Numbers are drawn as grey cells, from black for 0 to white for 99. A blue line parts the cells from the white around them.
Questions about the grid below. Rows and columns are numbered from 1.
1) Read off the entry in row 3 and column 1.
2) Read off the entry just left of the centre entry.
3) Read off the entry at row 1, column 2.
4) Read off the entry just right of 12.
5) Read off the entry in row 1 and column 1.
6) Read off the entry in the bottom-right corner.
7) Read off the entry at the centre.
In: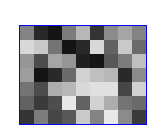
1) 58
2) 41
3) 16
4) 8
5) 51
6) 23
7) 81
